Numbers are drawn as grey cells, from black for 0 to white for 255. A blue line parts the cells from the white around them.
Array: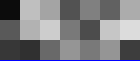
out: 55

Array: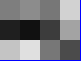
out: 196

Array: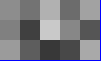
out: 155

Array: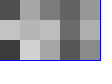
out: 59

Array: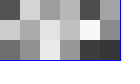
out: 110

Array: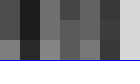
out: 125

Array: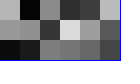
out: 11
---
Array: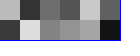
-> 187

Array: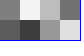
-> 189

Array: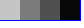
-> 80

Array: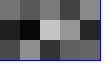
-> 144

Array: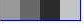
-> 104

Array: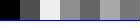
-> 142

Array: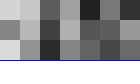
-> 199

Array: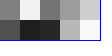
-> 206

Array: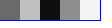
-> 142

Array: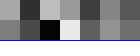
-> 168
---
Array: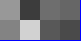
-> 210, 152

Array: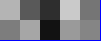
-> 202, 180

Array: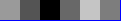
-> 197, 154

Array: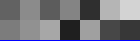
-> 211, 181

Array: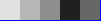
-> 225, 183

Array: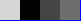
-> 213, 110

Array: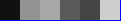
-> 207, 168

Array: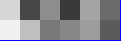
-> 240, 214

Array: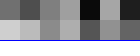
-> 207, 187
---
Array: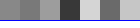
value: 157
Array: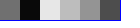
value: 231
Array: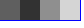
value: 143
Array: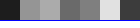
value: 171
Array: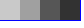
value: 86
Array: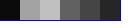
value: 192
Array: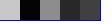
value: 141
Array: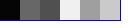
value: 80
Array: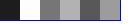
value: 118
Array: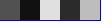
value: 224
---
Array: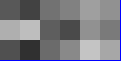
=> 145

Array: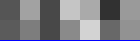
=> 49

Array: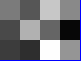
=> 101

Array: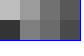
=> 113

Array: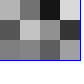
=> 145

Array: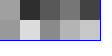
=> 119

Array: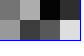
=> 4

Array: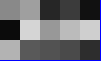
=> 187

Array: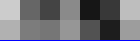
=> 56
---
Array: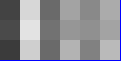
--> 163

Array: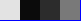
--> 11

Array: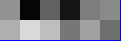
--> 20

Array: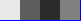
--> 94

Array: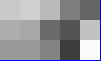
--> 186

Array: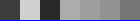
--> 158

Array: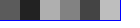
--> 130

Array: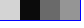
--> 11

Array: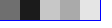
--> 199

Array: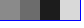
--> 108
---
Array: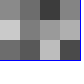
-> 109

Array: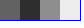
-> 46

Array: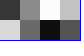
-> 138

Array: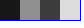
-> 143

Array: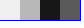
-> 184

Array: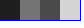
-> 116
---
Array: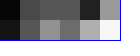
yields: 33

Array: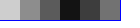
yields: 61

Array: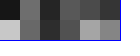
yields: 75

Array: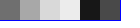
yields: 23

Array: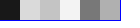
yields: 120

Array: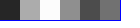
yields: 76

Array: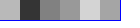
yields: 212
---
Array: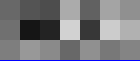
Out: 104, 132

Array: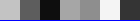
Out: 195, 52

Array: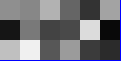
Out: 143, 43

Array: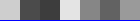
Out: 206, 154

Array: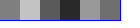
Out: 127, 111

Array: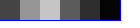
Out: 68, 5
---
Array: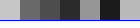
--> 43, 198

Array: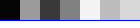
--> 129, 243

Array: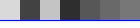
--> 46, 217

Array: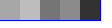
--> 117, 189

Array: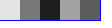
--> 31, 228

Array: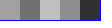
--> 191, 191

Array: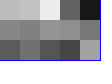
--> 148, 237

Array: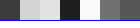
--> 31, 249
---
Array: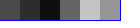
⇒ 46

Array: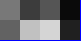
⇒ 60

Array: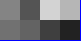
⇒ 84

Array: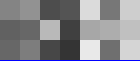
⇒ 146

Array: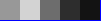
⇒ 211

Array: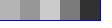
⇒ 151

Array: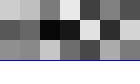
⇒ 191
